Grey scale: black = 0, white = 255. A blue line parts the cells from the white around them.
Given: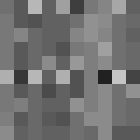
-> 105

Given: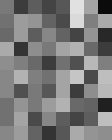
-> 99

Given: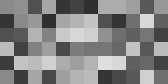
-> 166

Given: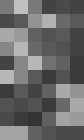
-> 97

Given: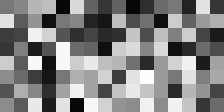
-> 233
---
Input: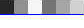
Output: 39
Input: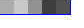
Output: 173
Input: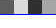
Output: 93
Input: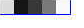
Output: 220
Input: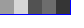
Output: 156
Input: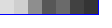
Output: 221
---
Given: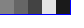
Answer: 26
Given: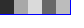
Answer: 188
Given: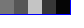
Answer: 5
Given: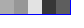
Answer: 94
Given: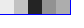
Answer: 173
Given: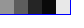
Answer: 232
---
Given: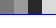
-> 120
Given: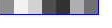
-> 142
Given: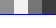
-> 143
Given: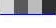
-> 213
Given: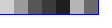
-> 208
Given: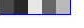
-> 73
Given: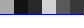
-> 169
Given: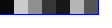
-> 9
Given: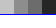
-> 196
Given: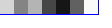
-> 213
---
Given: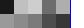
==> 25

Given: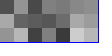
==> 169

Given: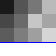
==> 71

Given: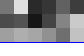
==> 75

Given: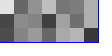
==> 71

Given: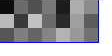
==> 186
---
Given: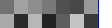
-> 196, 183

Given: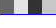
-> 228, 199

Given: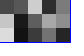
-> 220, 206

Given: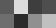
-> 220, 192

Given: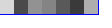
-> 216, 174

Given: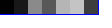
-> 196, 181
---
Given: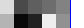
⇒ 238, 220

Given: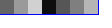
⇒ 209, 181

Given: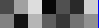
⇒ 221, 207

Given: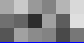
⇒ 223, 217

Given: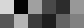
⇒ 215, 181

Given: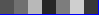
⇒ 207, 184

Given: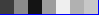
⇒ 239, 199

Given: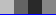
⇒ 191, 134

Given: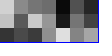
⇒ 223, 209

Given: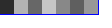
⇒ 198, 179
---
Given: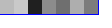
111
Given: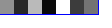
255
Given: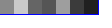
158
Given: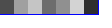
144
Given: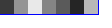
90
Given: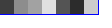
84
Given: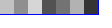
115
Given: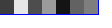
20
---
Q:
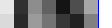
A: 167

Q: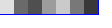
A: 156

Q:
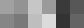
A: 190

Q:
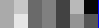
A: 185

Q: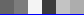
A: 173

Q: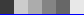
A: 172
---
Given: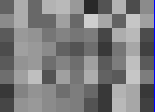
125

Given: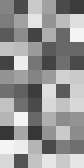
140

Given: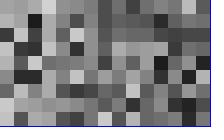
111

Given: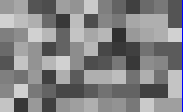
196

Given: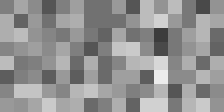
159
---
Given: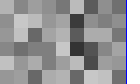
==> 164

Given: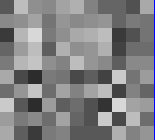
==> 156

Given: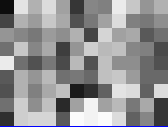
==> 220

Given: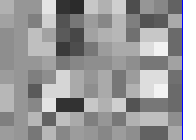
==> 106

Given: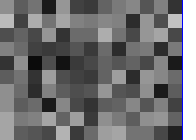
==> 65

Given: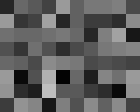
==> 154

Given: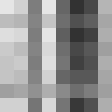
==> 166
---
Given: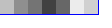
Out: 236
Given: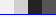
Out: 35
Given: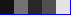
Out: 80
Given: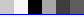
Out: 62
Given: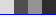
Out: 147
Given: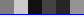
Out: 38
